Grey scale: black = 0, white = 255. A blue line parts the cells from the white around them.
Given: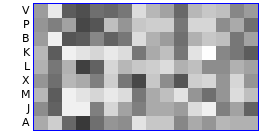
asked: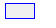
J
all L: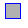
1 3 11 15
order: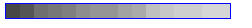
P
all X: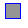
1 14 16

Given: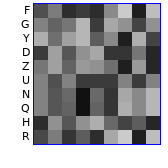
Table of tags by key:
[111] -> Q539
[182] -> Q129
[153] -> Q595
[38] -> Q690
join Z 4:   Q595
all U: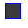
4 5 6 8
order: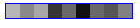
N
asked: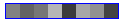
G

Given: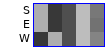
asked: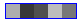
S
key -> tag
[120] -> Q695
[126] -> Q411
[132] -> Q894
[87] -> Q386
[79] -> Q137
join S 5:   Q695

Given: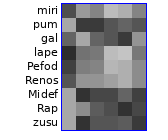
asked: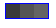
pum
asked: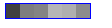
Pefod
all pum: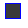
2 3

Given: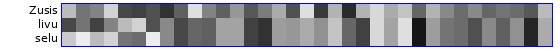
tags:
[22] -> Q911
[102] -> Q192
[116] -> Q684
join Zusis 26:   Q192
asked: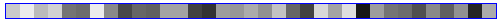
selu
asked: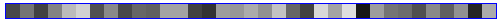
livu
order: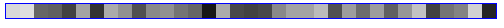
livu
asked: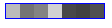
Zusis

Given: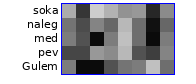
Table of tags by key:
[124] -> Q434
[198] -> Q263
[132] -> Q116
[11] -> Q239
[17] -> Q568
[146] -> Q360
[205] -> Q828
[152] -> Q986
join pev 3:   Q986
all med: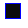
3 7
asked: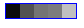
Gulem
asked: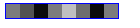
med
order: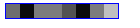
med

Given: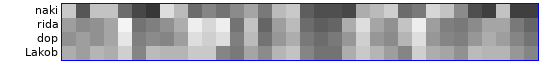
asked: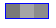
Lakob
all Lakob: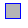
3 8 9 16 23 31 32
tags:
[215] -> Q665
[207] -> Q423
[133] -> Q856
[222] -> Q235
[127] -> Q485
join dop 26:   Q235
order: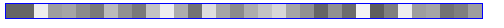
rida

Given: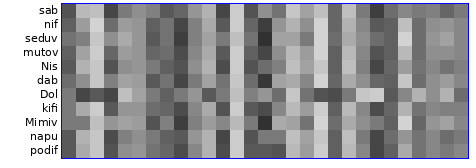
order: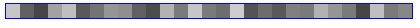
napu
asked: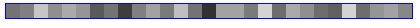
seduv

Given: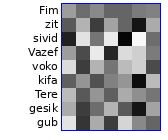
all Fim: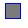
6
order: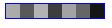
zit
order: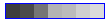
voko

